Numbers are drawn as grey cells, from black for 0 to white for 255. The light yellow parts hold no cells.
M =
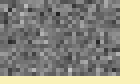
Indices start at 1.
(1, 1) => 98
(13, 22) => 133
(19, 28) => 137
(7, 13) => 113
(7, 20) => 111
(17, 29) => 114
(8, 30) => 124
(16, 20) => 90
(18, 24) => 106
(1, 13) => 143
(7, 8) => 110
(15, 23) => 120
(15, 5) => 115
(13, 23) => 115
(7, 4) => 145
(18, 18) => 194
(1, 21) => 135
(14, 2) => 152
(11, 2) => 112
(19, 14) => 94
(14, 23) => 103
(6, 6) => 174
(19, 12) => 108
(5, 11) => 91
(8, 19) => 113
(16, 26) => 122
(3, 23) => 152
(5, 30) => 86
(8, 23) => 92
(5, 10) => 119
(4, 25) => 99
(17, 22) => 137
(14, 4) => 88
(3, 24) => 143
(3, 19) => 112
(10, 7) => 97
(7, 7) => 118
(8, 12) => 121
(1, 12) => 93

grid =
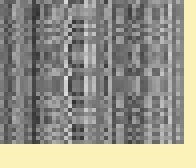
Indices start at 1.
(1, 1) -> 137
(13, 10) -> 103
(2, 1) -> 105
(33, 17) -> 198
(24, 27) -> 72
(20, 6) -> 121
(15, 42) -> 96
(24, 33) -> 138
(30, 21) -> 156
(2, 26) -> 110
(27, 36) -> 106
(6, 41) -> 183
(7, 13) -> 102
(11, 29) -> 99
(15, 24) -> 192
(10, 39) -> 103
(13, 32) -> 114
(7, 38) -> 135
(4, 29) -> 80
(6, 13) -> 175
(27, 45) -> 154
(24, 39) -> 153
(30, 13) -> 99
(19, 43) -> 173
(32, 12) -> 136
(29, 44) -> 110
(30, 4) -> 171
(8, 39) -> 127
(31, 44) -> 119
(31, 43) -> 197
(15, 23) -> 161
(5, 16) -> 145
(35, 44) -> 114
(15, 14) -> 134
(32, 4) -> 123
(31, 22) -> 191
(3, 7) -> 99
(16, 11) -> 115
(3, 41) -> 165
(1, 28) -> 170

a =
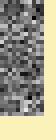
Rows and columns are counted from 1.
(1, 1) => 119
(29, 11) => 175
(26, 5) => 59
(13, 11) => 115
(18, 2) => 143
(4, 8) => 125
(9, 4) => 79
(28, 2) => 95
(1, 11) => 106
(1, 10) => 173
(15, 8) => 87
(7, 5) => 159
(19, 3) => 179
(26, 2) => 128
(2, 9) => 65
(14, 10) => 180
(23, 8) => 102
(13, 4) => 101
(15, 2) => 72
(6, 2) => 104
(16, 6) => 47
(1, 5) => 64
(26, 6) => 161
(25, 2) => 168
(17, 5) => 91
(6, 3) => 141
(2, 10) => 43
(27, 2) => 105
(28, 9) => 85
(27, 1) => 107
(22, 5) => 118
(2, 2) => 48
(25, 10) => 85
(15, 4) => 103
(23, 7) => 150
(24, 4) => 153
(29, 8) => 116
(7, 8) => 99

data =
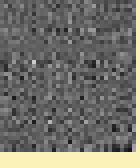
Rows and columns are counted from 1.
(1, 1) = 100
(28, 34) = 129
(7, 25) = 106
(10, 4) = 74
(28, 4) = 52
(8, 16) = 91
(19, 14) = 68
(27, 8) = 95
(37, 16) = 100
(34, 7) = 121
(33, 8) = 87
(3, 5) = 95
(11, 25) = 85
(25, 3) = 118
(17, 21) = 81
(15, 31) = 123
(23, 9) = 86
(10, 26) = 117
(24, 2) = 46
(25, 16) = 99
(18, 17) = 114
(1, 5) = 113
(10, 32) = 90
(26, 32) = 108
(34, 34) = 79
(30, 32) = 105
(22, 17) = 115
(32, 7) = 105
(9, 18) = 108
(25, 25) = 72
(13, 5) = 95
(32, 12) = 123
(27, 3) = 90
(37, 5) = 106
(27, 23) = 91
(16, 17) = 88
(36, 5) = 66
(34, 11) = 106

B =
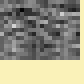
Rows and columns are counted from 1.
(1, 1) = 99
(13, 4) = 177
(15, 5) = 117
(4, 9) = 53
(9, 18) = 141
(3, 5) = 55
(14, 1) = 142
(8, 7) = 94
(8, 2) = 117
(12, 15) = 118
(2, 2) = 132
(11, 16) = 116
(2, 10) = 123
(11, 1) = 97
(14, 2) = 112
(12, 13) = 57
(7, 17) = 158
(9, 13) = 75
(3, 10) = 95
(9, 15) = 39
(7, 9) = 51
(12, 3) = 134
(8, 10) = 123
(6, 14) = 82
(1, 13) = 121
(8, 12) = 85
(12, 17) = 125
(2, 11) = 88
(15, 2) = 132
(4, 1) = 70
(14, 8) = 95
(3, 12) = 112
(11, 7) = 108
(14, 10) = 105
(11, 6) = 135
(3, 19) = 31
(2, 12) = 71
